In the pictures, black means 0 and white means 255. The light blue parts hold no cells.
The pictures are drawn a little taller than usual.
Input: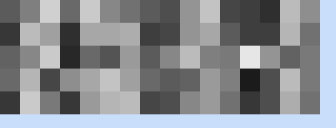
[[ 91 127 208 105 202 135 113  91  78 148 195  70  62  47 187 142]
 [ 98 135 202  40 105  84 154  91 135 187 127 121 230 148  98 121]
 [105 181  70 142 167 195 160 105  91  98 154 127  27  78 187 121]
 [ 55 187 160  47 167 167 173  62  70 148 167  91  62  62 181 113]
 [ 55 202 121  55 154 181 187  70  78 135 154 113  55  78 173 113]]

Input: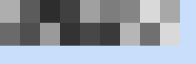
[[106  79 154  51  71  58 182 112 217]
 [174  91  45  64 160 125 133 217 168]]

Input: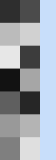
[[ 95  38]
 [231  60]
 [ 46  75]
 [ 18 166]
 [153 180]
 [187 209]
 [127 223]]

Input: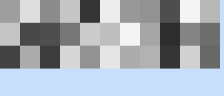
[[197  72  78 118 203 190 244 166  45 132 110]
 [ 66 172  60 215 146 230 172 178  53 209 104]
 [158 222 140 197  53 237 152 146  78 244 184]]

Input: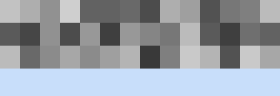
[[ 90  70 145  76 152  63 152 133 119 187  90  63 111  98]
 [187 105 139 167 139 159 180  57 127 201 180  82 201 167]
 [194 174 145 207  98  98 105  76 174 159  82 119 127 187]]

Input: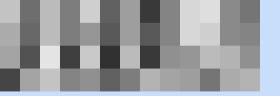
[[164  82 228  63 201  49 187  57 144 150 187 179 144]
 [171 104 187 125 150  89 158  89 132 215 207 138 132]
 [195 110 187 125 207  97 158  57 132 215 222 138 117]
 [ 69 164 195 132 144  97 125 179 164 158 117 171 179]]
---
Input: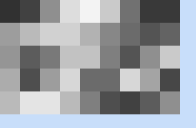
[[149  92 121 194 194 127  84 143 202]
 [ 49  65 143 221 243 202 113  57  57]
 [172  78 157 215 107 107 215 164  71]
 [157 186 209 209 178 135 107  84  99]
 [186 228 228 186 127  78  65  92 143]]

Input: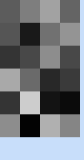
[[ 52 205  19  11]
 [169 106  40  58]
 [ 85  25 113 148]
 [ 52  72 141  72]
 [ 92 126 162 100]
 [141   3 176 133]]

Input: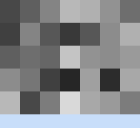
[[140 118  64  38 160  44 168]
 [ 64 132  87  57  87 140 176]
 [ 95 110 102 196 146 140 154]
 [184  72 124 217 168 154 124]
 [ 72  95 132 184 176 146 110]]

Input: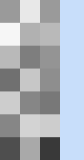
[[ 78 169  57]
 [205 134 120]
 [112 199 142]
 [185 126 148]
 [154 232 154]
 [246 177 185]
 [134 211 205]]

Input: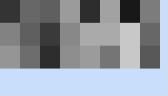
[[149 109  45 142 155 117 200  88]
 [130  95  58 136 170 170 200 103]
 [ 52 103  95 155  45 162  24 124]]

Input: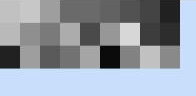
[[ 33 158  90 114 165  11 130 193 137]
 [185 143 122 172  74 151 215  61  45]
 [193 199 158 106 106  98  82  68  33]]
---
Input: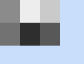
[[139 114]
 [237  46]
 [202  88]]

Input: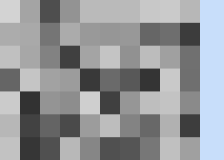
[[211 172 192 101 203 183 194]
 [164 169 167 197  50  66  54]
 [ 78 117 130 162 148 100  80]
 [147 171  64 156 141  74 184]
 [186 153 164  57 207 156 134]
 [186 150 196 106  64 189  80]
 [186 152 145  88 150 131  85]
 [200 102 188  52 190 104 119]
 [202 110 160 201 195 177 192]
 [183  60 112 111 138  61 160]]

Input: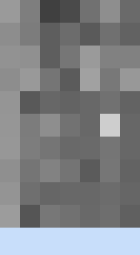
[[154 141 146 141 149 150 151 143 148 156]
 [126 124 144 153  89 124 125 117 111  85]
 [ 64  94  94 117 103 142 117 130 102 119]
 [ 74 108 118  91  99 114 105 116 104 113]
 [113  90 154 161 104 104 106  91 104 105]
 [142 112 129 120 113 206 117 118 108 110]
 [106  98 129 152  99 103 103  99 102  96]]

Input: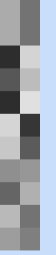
[[171 171  45  87  45 213 199 143 101 185 157]
 [115 115 212 188 224  54  91 151 176 115 127]]

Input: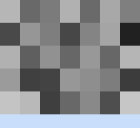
[[182  73 177 155 196]
 [105 150  95  64 185]
 [123 126 145  67  63]
 [177  71 103 151 104]
 [106 132 152 142 137]
 [168 165 103 125  78]
 [127  33 181  60 198]]

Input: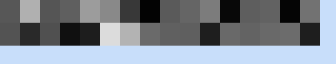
[[ 87  83]
 [176  41]
 [ 85  80]
 [ 95  16]
 [156  29]
 [137 220]
 [ 56 179]
 [  3 106]
 [ 90  96]
 [101  95]
 [124  30]
 [  8 105]
 [ 94  99]
 [ 98 105]
 [  5 108]
 [114  30]]
